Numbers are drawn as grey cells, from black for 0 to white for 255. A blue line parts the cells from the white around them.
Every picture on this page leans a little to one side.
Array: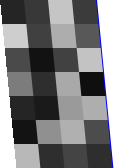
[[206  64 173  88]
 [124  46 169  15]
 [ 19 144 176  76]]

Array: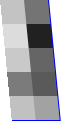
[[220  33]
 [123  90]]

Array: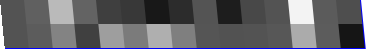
[[ 83  92 131  64 158 123 175 127  85  82  83  87 171  92  21]]

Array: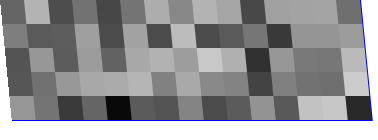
[[126  90  93 159  75 162  75 188  75  90 118  57 149 149 156]
 [ 86 113 152 168 170 181 129 169 137 131  67 128 114 111 204]]

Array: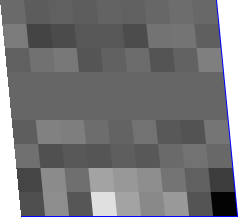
[[123  68  75  87  87  76 115 116  95]
 [102 102 102 102 102 102 102 102 102]
 [ 94 129 126 109  99 114  88  83 117]
 [ 69 139 111 163 152 142 116  96  60]]

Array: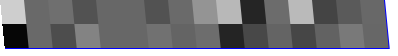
[[  6 105  77 131 103 103 113 100 109  36  72 100  70  98 121 103]]

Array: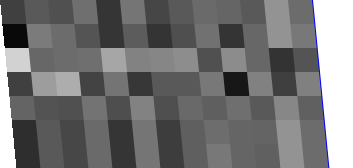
[[  9 123 108  84  53  92  52  79 113  52 103 147 120]
 [ 64 157 173  67 116  55  89  89 120  23 129  63 128]
 [ 46  89  71 106  53 117  61  95 109 101 100 147 108]]

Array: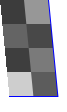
[[100  72]
 [206  92]]
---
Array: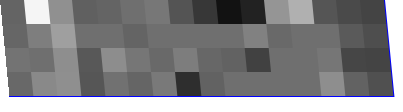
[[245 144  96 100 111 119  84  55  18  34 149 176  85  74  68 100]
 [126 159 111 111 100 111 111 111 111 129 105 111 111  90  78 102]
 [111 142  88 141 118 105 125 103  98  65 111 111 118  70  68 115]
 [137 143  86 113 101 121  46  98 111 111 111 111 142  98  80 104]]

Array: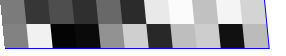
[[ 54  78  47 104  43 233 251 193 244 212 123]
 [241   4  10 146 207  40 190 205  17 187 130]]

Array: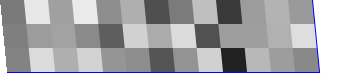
[[231 160 234 141 175  79 123 191  57 156 179 154 122]
 [156 162 138  94 209 171 219  81 158 158 177 222 127]
 [219 175 210 149 141  85 147 209  33 184 157 137 131]]

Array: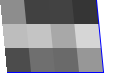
[[ 65  66  53 141]
 [196 168 214 189]
 [111 106 151  76]]

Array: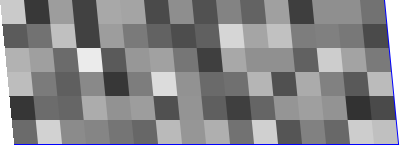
[[ 56 157  65 168 164  74 142  81 131  99 160  62 143 143 114 202]
 [114 192  65 157 122  98  77  96 214 165 193 125 128 120  74  91]
 [159 107 235  90 151 161 118  63 168 144 144  97 205 163 122 178]
 [123  95 137  55 125 220 146 106 112 181  80 171 129  89 187 189]
 [108 102 172 146 157  80 148  95  63 101 149 159 147  50  74  54]
 [210 139 133 117 103 186 150 175 114 208  85 129 104 205 192 107]]

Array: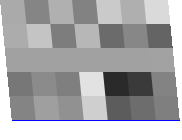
[[133 176 130 202 175 218 170]
 [196 125 183 107 135 100 172]
 [161 161 161 161 161 162 161]
 [139 127 226  42  58 131 119]
 [159 145 207  92 109 127 132]]

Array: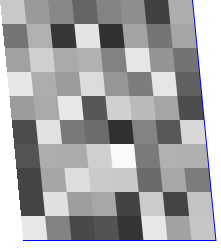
[[154 135 100 131 142  65 174 200]
 [177  55 228  48 163 117 165 117]
 [207 169 177 129 230 148 115 161]
 [173 155 219 150 125 229  96 230]
 [169 232  87 208 186 165  77 155]
 [226 121 108  48 131  88 216  76]
 [173 171 207 249 122 177 175  84]
 [166 222 202 200 107 168 124  69]
 [224 157 167  67 203  68 195  68]
 [130  73  83  52 231 162 198 231]]

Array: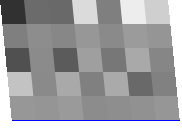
[[107 105 219 127 237 207  49]
 [141 135 151 138 155 149 127]
 [139  91 159 119 169 134  80]
 [138 169 128 170 105 129 195]
 [149 154 140 142 145 150 151]]
